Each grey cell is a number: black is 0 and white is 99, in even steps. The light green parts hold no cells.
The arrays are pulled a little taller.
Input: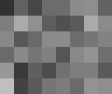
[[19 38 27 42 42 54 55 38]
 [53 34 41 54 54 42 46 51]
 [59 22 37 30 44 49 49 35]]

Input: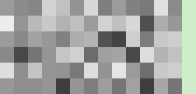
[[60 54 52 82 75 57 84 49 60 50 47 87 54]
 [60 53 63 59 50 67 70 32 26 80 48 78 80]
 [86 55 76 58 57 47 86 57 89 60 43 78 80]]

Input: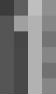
[[23 37 74 56]
 [33 27 69 45]
 [33 28 69 44]]

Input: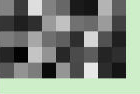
[[51 23 86 50 40 10  8 70 37]
 [48 43 65 43 37 18 83 32 12]
 [34 57 48  4 58 28 90 17  8]]

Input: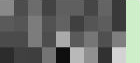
[[53 30 42 26 37 37 27 39 22]
 [29 29 48 30 66 35 46 31 49]]

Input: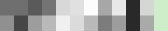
[[43 43 35 45 84 87 98 65 90 16 83]]

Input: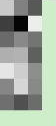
[[78 50 34]
 [41 53 45]
 [89 80 55]
 [43 31 42]]
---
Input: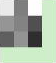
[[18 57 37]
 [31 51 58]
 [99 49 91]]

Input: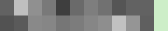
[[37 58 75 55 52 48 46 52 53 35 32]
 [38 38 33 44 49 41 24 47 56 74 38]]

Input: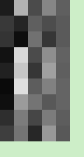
[[34 59 15 45 24]
 [36 48 27 48 18]
 [39 34 45 60  6]
 [39 50 36 86  4]
 [37 62 21 77 13]
 [38 55 29 84  7]
 [35 21 44  5 20]
 [35 30 37 14 22]
 [37 52 29 69 11]]

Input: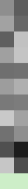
[[30 77]
 [11 31]
 [55 44]
 [63 78]
 [48 47]
 [68 61]
 [44 43]
 [76 62]
 [75 37]
 [40 63]
 [36 55]]

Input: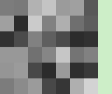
[[82 68 21 28 60 54 48]
 [22 18 60 17 28 60 58]
 [50 45 77 52 44 59 59]
 [19 17 29 37 50 29 19]
 [36 43 68 50 79 17 62]
 [34 62 60 76 69 47 48]]

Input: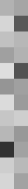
[[63 83]
 [72 80]
 [63 19]
 [59 71]
 [80 77]
 [60 85]
 [62 58]
 [32 86]
 [69 62]
 [71 75]
 [34 83]
 [64 69]]

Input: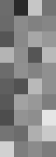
[[48 54 49 81]
 [78 68 42 45]
 [89 55 57 30]
 [49 59 63 34]
 [56 72 32 37]
 [56 51 56 42]
 [72 33 55 70]
 [59 65 53 33]
 [52 50 54 41]
 [45 77 16 42]]

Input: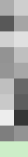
[[57 49]
 [21 92]
 [36 78]
 [40 74]
 [65 58]
 [74 57]
 [87 81]
 [64 34]
 [80 67]]
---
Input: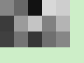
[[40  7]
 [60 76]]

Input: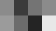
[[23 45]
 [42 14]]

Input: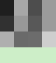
[[65 30]
 [59 34]]

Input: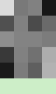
[[47 50]
 [50 29]]

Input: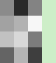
[[16 51]
 [69 96]]

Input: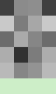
[[54 55]
 [48 65]]

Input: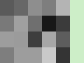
[[40 55]
 [62 43]]

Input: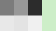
[[59 17]
 [88 93]]
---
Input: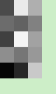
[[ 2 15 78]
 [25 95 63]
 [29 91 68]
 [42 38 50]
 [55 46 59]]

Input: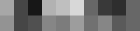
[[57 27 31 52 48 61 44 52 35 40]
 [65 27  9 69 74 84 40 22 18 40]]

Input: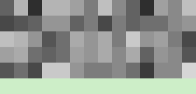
[[28 33 38 58 58 38 48 28 48 38 43 43 53 58]
 [33 43 28 78 78 58 48 48 53 43 23 53 53 83]
 [38 70 18 70 70 62 48 74 53 38 18 62 53 74]
 [62 66 43 38 43 62 58 66 53 66 38 58 53 33]
 [74 70 58 33 43 66 58 66 48 78 58 62 48 28]]

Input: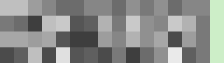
[[29 37 74 29 87 33 37 29 47 24 42 56 91 37 47]
 [47 42 24 74 78 33 37 69 47 78 56 52 78 69 47]
 [65 65 61 65 33 24 24 61 52 69 56 65 29 61 47]
 [74 74 61 52 42 42 52 52 42 56 47 56 42 52 52]]

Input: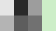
[[70 36 44]
 [89 16 61]]

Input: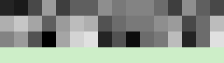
[[14 10 28 60 24 37 37 55 47 51 51 42 24 55 37 28]
 [51 60 32  0 64 82 87 14 32  5 42 47 73 14 42 87]
 [68 77 64 37 60 73 68 32 42 47 47 55 60 28 42 73]]

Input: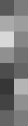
[[21 70]
 [26 56]
 [30 39]
 [34 48]
 [39 48]
 [56 44]
 [66 61]
 [84 52]]
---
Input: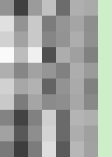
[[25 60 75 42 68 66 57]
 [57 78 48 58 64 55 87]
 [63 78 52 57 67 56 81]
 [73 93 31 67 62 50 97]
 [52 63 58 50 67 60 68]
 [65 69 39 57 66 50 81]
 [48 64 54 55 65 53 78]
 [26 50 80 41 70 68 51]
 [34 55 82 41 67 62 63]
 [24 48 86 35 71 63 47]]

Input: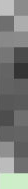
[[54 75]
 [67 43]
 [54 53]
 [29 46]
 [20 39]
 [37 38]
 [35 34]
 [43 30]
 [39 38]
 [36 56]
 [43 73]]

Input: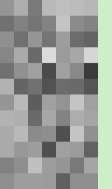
[[67 47 72 74 73 71 58]
 [50 45 51 76 54 51 44]
 [44 58 45 61 42 39 56]
 [66 41 85 60 65 83 52]
 [56 62 29 62 53 23 44]
 [39 44 32 42 41 33 69]
 [72 36 62 57 76 62 58]
 [68 41 65 51 67 64 69]
 [72 54 55 31 76 56 66]
 [59 61 31 62 60 38 66]
 [55 74 61 58 47 64 50]
 [61 61 60 37 55 55 55]]

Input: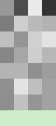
[[30 91 20 59]
 [80 72 69 48]
 [58 81 88 74]
 [65 80 71 52]
 [70 56 61 70]
 [88 74 63 56]
 [75 58 63 55]]

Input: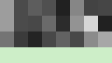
[[29 36 31 13 52 26 27 61]
 [29 28 41 17 57 83 13 61]
 [23 14 28 38 28 54 65 45]]

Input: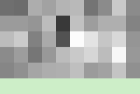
[[42 67 63 70 72 45 54 78 54 43]
 [60 58 73 22 75 61 68 68 51 60]
 [79 50 66 32 98 88 77 84 58 73]
 [61 46 59 73 78 83 73 96 59 54]
 [56 64 67 68 74 60 63 76 56 52]]

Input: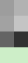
[[69 61]
 [76 63]
 [19 39]]
